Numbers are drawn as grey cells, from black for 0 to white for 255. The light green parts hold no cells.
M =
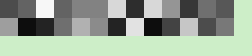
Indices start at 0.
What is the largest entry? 247
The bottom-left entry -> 158
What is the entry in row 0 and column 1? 99
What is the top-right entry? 87
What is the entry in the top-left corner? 76

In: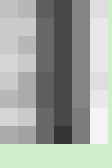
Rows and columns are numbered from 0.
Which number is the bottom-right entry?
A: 244
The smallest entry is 52
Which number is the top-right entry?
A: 222
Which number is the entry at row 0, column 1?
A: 183
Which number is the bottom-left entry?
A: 171
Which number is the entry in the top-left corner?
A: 193
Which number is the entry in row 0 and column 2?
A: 94
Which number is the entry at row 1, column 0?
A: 202
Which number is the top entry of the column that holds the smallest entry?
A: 72
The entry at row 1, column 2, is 104
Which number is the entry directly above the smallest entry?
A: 72

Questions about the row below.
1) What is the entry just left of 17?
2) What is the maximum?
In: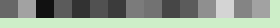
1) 162
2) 212

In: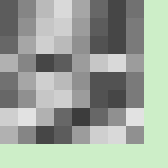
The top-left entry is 92
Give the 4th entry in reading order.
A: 217
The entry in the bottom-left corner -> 177
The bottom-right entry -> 144
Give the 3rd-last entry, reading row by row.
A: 207
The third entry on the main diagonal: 207
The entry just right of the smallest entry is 103
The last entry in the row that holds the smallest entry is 226
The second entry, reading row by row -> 133
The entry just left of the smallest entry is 103
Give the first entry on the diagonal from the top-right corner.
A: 113
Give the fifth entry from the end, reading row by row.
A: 92

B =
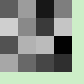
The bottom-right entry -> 47
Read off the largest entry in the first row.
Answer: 156
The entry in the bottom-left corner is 167
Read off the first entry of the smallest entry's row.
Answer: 82
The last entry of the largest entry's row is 197

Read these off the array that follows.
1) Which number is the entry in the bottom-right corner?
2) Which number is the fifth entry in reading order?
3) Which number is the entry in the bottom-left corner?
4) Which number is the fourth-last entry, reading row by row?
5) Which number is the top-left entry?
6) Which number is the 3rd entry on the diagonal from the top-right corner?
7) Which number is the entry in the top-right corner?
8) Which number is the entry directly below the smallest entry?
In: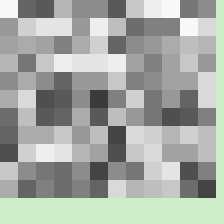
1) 68
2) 140
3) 171
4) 190
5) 248
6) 171
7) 140
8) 89

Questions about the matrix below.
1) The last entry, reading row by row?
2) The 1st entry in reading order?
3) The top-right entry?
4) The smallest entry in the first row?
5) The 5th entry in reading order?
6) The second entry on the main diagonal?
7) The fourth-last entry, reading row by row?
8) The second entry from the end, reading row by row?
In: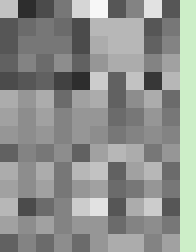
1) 161
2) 194
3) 86
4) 45
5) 214
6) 107
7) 172
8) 131
